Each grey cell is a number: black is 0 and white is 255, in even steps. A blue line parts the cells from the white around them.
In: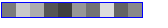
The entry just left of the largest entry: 115
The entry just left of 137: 100

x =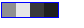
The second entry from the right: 58
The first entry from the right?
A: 31
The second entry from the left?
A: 230

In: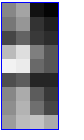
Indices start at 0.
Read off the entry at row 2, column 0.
70
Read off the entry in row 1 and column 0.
119
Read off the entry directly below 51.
57
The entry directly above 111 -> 92
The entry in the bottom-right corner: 171
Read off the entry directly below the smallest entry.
31
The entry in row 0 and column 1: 164
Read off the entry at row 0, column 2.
18
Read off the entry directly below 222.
235
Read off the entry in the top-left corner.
135
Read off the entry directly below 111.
195

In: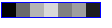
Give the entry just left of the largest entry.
180
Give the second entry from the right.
159
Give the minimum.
4

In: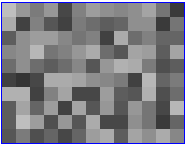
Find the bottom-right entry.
135
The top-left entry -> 190
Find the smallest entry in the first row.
58
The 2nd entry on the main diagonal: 65
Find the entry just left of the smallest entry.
65
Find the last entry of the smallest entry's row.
123
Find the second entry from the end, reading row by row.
171
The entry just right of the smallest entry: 71
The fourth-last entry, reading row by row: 164
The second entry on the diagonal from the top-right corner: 58
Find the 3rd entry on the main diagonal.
157
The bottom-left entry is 86
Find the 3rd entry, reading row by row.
123
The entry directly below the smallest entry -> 177
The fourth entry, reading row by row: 151
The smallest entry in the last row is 71
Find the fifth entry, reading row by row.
71
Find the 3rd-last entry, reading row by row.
143
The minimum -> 52
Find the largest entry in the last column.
183

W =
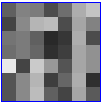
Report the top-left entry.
96
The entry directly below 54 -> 62
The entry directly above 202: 102
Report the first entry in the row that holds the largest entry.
233
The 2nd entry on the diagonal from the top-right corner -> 166
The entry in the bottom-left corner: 84
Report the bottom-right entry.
90
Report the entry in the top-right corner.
196
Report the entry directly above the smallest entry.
188
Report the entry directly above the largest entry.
110
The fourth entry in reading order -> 76
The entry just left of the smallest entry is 96
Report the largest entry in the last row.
188
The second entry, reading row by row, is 130
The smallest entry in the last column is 47

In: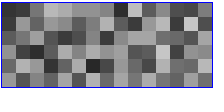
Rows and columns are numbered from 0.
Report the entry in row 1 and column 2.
99
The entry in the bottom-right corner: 111
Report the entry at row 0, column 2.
118
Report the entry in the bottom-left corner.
152
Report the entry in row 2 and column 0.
92
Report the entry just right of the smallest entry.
72
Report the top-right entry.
125
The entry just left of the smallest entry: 172
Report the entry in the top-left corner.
52
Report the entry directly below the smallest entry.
178
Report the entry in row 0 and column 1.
59
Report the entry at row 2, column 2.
159
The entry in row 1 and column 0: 59

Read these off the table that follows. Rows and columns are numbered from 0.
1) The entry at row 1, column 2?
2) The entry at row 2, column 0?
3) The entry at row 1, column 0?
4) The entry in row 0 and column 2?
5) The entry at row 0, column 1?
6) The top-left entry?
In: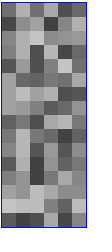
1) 161
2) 134
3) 71
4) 112
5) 176
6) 112

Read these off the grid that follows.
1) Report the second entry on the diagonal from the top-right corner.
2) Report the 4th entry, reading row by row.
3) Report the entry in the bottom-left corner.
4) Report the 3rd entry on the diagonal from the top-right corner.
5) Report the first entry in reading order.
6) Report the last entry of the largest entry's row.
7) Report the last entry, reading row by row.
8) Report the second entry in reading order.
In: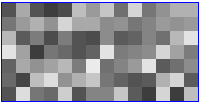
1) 146
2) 61
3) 83
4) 112
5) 83
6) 140
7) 190
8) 169

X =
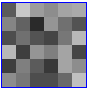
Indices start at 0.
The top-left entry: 91
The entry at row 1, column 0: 133
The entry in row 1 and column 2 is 42
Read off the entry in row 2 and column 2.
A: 83
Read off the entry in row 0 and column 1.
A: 200
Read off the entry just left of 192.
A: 105
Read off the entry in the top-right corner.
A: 170
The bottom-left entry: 141
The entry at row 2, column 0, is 77
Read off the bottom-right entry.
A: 192
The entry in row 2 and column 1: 112

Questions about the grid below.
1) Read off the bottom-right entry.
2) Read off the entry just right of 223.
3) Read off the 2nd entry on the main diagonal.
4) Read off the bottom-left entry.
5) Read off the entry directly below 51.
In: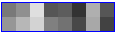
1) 66
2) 86
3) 183
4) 150
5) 72

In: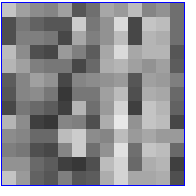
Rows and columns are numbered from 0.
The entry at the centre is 119
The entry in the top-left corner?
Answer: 196
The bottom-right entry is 79
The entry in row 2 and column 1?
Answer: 127
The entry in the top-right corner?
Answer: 111
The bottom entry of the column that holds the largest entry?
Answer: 212
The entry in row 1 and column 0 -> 79
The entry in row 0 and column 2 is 140
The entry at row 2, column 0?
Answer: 79
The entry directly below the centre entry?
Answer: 111
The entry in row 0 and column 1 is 160
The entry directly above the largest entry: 212
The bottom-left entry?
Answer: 196
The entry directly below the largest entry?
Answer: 188
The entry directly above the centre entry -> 140

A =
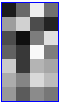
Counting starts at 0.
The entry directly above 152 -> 172
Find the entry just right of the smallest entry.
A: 125
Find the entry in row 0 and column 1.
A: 104
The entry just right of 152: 91
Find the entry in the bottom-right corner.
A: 119
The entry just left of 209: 158
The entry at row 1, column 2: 76
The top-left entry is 27

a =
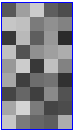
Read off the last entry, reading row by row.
173
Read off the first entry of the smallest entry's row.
56
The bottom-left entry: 198
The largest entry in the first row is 204
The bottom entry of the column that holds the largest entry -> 123
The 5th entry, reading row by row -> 76
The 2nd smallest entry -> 49
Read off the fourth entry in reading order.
94
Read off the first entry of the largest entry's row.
166
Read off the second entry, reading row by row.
159
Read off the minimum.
43
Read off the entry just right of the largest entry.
123
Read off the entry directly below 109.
63

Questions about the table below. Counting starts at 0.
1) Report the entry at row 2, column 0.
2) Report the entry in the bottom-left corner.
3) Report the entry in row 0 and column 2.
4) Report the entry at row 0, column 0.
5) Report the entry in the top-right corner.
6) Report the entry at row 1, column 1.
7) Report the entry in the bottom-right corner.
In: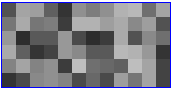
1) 152
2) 52
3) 158
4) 82
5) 164
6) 170
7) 67

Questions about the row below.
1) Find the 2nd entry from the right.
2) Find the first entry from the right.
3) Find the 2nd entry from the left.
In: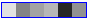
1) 39
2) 145
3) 132
